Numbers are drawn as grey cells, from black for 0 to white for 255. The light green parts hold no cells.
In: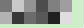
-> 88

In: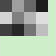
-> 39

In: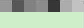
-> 54

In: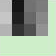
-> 51

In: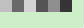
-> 84

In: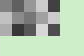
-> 87
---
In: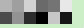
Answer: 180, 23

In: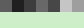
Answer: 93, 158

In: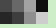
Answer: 72, 205

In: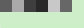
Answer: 94, 103

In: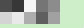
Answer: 76, 161

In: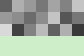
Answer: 97, 57

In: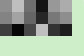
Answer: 142, 29

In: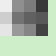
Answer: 238, 66

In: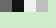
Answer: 105, 190

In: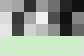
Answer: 177, 101
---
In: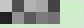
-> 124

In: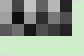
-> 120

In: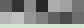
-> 74

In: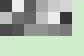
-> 236

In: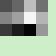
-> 245

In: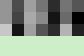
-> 106

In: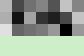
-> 72
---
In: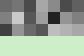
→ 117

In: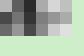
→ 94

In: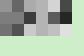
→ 102

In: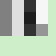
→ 222

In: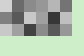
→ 107

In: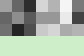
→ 102
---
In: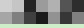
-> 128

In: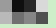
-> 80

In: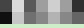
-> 101

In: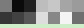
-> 111

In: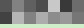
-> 118

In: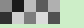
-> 80

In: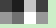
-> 152
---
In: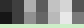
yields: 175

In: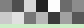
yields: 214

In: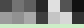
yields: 95

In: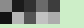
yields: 49

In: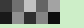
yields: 193

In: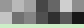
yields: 161

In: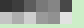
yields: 93
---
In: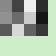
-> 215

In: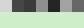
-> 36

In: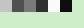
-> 47

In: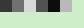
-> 82

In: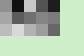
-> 177

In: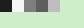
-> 126

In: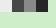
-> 71

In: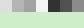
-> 50

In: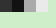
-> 18
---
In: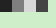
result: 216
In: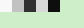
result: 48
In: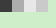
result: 231
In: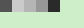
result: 181
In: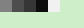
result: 54
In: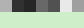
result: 38
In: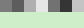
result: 175
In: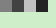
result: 193
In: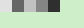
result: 193
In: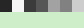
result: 59
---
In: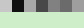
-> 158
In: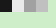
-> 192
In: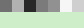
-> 207
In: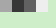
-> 238
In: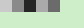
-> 107
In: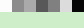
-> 6
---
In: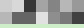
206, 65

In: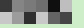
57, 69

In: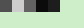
80, 29

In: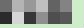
108, 88

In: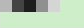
184, 213

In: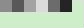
140, 36

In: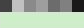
66, 25

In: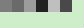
125, 73

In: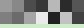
155, 65

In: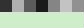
49, 145
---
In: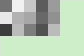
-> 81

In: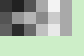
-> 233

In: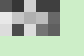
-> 116

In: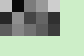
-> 92

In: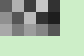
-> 133

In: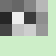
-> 206

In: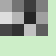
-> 193

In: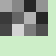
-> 123
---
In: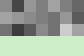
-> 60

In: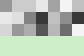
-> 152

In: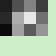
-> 161

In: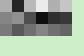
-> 89

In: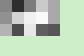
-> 77

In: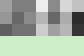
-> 114

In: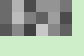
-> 136

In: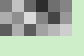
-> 173

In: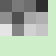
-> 132

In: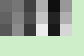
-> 140
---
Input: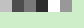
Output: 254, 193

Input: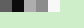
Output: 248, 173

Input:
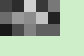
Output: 207, 195

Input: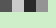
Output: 202, 148

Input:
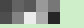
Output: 235, 172

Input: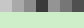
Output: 199, 169

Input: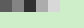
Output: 216, 172
